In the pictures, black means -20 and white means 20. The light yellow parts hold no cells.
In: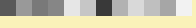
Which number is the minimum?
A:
-11
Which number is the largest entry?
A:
18

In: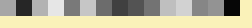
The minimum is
-19
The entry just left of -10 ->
-3

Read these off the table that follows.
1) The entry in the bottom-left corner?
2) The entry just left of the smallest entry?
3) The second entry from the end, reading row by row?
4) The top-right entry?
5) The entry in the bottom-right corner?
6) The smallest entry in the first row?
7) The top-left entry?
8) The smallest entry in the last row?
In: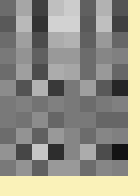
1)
-1
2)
-8
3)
1
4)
-7
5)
0
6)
-10
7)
-3
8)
-5

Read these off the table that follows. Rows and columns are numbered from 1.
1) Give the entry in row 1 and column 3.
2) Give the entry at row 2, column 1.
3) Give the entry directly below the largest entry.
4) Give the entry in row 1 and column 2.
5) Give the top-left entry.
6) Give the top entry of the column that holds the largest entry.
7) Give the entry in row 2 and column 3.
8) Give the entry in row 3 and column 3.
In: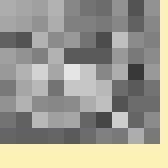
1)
5
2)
6
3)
11
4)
6
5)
7
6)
1
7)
3
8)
8

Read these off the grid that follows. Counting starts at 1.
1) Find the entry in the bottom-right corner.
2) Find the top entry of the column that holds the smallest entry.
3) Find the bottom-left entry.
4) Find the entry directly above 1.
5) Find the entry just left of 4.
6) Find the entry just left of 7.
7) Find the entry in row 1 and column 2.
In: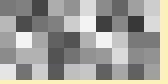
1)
5
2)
5
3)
16
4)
-4
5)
3
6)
-9
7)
0

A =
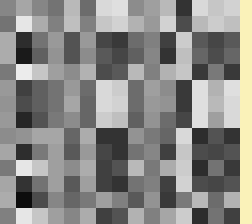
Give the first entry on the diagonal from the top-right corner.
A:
13
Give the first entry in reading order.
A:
1
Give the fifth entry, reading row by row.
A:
9
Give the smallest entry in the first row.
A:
-12
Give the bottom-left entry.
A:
0
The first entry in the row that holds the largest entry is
-1
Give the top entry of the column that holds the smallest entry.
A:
6
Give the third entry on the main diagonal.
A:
-2
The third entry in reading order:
1
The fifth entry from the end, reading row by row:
6
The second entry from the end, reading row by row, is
-2
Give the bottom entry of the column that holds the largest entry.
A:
16
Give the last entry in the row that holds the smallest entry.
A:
8
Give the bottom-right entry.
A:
-10
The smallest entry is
-18
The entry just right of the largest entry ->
11
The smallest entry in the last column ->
-12
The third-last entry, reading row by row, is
-13
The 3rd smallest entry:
-14
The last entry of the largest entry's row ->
-11
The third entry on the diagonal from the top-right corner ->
-6
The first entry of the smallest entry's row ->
7
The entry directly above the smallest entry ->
-12
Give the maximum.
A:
17
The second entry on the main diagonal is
16
